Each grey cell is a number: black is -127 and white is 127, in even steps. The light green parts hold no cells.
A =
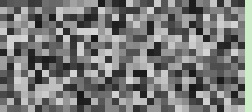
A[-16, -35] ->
-56
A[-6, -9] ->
-5
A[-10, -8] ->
75
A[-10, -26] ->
27
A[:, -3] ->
[51, -37, -30, 57, -53, -69, -92, -13, 29, -40, -7, -46, -9, 2, 74, 57]
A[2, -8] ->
28
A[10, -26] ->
-42
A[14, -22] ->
52
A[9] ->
[29, -86, 81, 24, -93, 53, -87, -21, -62, -92, -64, -84, -19, -70, 39, 83, 46, -61, 37, 26, 52, 68, -81, -55, 32, 40, -64, -70, 56, -4, -49, -50, -40, -4, -59]
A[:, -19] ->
[-84, -18, 73, -96, -90, 75, 47, 41, 44, 46, -80, -38, -77, 80, -65, 4]
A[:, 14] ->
[-100, 78, 23, 24, 25, 51, -7, 53, 65, 39, -58, 25, -83, -18, -40, -51]
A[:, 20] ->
[-47, 12, 45, 10, 10, -56, 27, 46, 63, 52, -100, -57, -74, -93, 63, -54]
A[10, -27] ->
-72
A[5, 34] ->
5
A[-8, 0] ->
31
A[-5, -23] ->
-50
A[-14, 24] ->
-78
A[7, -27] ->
3
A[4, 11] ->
79
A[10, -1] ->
66
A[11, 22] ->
56
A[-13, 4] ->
58
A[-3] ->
[-54, -67, -28, 52, 17, 62, 75, 35, -37, 19, -13, -103, 9, -31, -18, -15, 80, -32, -5, 65, -93, 67, -62, -54, 67, -17, -26, -95, 69, 50, -42, 65, 2, -96, 29]
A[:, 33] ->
[-63, 35, -49, 84, -11, -90, 3, 79, -63, -4, -22, -78, 10, -96, -41, 40]
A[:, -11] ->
[62, -4, -78, -55, -66, 49, 69, 26, -43, 32, -40, -9, 4, 67, 44, -34]
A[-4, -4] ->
-44
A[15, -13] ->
23
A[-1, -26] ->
8
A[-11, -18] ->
53
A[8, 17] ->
-19
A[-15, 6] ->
-24
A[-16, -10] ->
-42
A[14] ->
[-20, 58, -63, 69, -20, 47, -55, 8, 77, 22, 63, -98, -95, 52, -40, 6, -65, 52, 24, 67, 63, -84, 9, -30, 44, 34, 12, -58, -70, 79, -71, -49, 74, -41, -53]
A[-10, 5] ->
10
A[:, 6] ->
[-16, -24, -3, -23, 6, 41, -66, 43, -98, -87, 73, -52, 56, 75, -55, -14]

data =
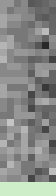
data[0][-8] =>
23
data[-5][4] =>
23
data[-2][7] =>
60
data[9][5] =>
24
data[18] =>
[-7, 23, 23, 53, -7, -16, -57, 1]
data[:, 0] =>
[23, 23, 38, 38, 8, 23, 53, 38, 53, 8, 8, 23, 38, 38, 8, 8, -7, 23, -7, 8, 53, 23, 8, -7, 38, 23]
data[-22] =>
[8, -7, -7, -7, 3, 31, 59, -23]
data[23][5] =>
14
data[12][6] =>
-70
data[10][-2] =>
31
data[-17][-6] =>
23
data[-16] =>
[8, 8, 8, 8, -32, 25, 31, -27]
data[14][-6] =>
8
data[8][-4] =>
-31
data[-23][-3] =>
6
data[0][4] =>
-39
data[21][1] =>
38
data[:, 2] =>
[-7, 8, 23, 8, -7, -7, 8, 23, -7, 23, 8, 23, -7, 23, 8, 23, 23, 8, 23, -7, 8, 23, -7, 23, 23, 8]
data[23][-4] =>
-7
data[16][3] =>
23
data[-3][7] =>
14
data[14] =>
[8, -7, 8, -7, -31, 32, 44, 19]
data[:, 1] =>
[23, -7, 23, 8, -7, 38, 38, 8, 8, 23, 8, 23, -7, 23, -7, -7, -7, 68, 23, 38, -7, 38, 23, 53, 23, 8]
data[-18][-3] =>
-25
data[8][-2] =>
-13
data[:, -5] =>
[8, 8, 8, -7, -7, -7, -7, 23, -7, 8, 8, 23, -7, 8, -7, 8, 23, -7, 53, 38, 38, 38, 23, -7, -7, 23]
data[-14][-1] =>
-48
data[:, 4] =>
[-39, -8, 7, -19, 3, 7, -15, 17, -31, -10, -32, 7, 27, -56, -31, -55, 24, -33, -7, -11, -17, 23, -31, -7, -6, -57]

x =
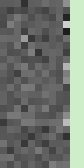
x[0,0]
-35
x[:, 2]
[-31, -49, -8, -23, -23, -23, -12, -45, -32, -19, -62, -26, -39, -29, -49, -14, -7, -36, -29, -44, -31, -34, -46, -25]
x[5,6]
-63
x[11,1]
-48
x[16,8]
-28
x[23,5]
-40
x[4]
[-38, -40, -23, -62, -22, -29, -48, -32, -25, -98]
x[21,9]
-43
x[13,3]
-25
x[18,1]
-24
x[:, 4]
[-33, -39, -48, -36, -22, -71, -16, -2, -46, -44, -16, -28, -7, -30, -44, -14, -19, -8, -36, -69, -26, -33, -35, -27]
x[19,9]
-77
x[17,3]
-7
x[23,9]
-13
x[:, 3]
[-78, -56, -27, -41, -62, 28, -62, -34, -51, -7, -18, -46, -5, -25, -20, -63, -20, -7, -56, -46, -70, -23, -40, -45]
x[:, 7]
[-29, -37, -53, -36, -32, -35, -36, -24, -26, -24, -40, -27, -21, -24, -24, -46, -47, -18, -36, -20, -36, -58, -41, -2]
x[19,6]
-30
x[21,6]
-32
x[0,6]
-18
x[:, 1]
[-35, -63, -32, -3, -40, -23, -43, -47, -23, -42, -44, -48, -18, -44, -43, -42, -7, -41, -24, -39, -40, -65, -14, -48]
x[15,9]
-25
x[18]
[-41, -24, -29, -56, -36, -49, -70, -36, -11, -25]
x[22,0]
-17
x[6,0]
-32
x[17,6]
-24
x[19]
[-40, -39, -44, -46, -69, -42, -30, -20, -45, -77]
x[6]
[-32, -43, -12, -62, -16, -30, -28, -36, -31, -46]
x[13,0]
-29
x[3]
[-53, -3, -23, -41, -36, -30, -25, -36, -33, 79]
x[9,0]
-21
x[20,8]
-36

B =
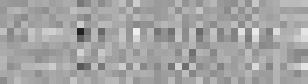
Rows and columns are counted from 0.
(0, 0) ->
29
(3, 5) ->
35
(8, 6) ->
26
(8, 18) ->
47
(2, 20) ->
39
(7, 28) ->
51
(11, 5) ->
33
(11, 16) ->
56
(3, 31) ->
39
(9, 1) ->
15
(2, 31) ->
25
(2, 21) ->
45
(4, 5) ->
46
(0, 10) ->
42
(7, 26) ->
57
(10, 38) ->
29
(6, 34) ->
48
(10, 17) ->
18
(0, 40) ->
60
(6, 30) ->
37
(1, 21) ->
24
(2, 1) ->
36
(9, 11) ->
-38
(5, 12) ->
2
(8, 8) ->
32
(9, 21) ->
31
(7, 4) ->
22
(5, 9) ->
45
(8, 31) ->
45
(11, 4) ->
37
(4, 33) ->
2
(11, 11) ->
37
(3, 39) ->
41
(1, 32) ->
10
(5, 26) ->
13
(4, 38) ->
-1
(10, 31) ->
26

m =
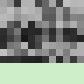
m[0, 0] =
36
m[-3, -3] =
21
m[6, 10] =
-9
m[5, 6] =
-12
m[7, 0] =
66
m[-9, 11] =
56
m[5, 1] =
-64
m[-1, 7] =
31
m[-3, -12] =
-81
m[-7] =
[57, 51, 20, 35, 43, 48, -35, -37, 28, -33, 4, 0]
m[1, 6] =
-25
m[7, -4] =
35
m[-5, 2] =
-8
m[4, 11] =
1
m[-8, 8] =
31
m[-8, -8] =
53
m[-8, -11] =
62
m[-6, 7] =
-24
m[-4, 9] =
-74
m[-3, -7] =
-57
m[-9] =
[36, 18, -73, 51, 52, -58, -26, 39, -61, 64, 55, 56]
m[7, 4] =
48
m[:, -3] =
[64, -24, -33, 13, -89, -74, 21, -1, 7]
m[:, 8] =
[-61, 31, 28, 58, -14, -4, 25, 35, -87]
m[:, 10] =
[55, 39, 4, 46, -82, -82, -9, 45, -70]
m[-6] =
[45, -32, -60, 39, -87, 1, 15, -24, 58, 13, 46, 9]
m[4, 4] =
-86
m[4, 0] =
-81
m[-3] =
[-81, -11, -1, 52, -83, -57, 40, 32, 25, 21, -9, 48]

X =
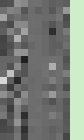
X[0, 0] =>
-48
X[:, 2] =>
[18, -3, -16, 10, -21, 48, -19, 21, -19, 10, -32, -87, -16, -52, 19, 0, -1, 19, -18, -10]
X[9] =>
[-24, -45, 10, -43, -17, -16, -14, 46, -16, -36]
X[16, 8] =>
-16
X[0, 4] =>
-16
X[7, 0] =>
-61
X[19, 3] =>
-65
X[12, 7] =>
-34
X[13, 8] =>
-15
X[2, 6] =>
-21
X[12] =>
[-20, -66, -16, -31, -20, -18, -27, -34, -22, -50]
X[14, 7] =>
-44
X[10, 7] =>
-20
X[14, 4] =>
-17
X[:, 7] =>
[-32, -39, -21, -41, -81, -32, -32, -30, -14, 46, -20, -1, -34, 26, -44, -21, -3, -22, -31, -27]
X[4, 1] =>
3
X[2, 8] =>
-11
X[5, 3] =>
-27
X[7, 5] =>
-17
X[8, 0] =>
-25
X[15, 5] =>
-15
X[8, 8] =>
-16
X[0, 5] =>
-15
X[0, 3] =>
8
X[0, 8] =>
-28
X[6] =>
[-56, -47, -19, -39, -24, -17, -22, -32, -32, -16]
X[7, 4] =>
-18
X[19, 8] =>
-16
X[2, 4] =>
-17
